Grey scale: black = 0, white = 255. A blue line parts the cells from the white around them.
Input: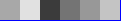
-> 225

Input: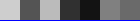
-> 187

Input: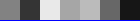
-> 233

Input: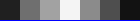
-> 162

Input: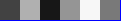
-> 176

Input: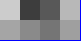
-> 184

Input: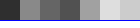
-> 101

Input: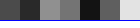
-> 144

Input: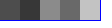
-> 77
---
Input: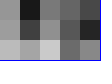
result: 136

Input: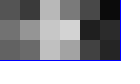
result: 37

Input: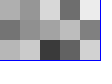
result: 210

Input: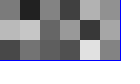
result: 131

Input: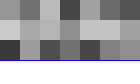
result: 143

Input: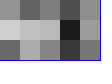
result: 119

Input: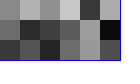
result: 78

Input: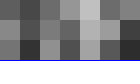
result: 45

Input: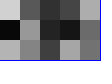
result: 114

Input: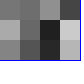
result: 182
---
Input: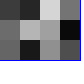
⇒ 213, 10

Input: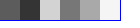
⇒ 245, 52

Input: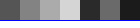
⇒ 213, 27

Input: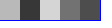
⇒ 213, 55

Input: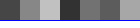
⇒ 193, 50

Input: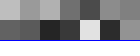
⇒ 226, 37

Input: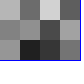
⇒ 210, 32

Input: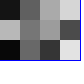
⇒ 227, 8

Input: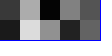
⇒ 220, 4
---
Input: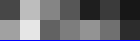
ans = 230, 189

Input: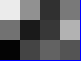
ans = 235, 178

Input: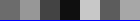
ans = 200, 167

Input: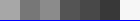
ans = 247, 167

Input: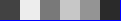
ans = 237, 199

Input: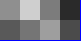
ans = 207, 158

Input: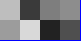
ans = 217, 190

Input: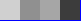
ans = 208, 166

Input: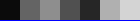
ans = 212, 176

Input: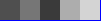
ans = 212, 173
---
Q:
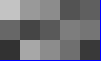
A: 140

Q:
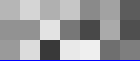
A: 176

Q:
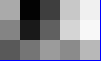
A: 62

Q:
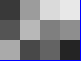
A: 218

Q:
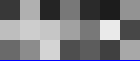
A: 36

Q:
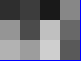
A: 25

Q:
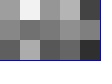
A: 150

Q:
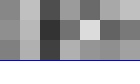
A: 78

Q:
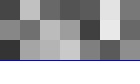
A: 104
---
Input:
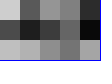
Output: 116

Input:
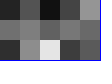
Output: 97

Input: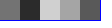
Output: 115

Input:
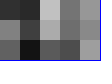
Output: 110

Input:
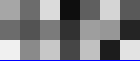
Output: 123

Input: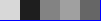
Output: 131

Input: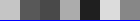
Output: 135
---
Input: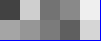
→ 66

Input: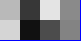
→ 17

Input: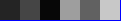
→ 7

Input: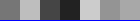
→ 34

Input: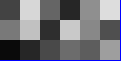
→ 10

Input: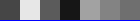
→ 22

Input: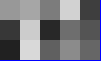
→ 33
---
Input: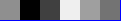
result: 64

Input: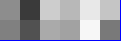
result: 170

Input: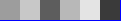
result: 93

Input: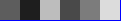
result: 189

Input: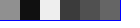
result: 238

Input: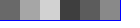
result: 210
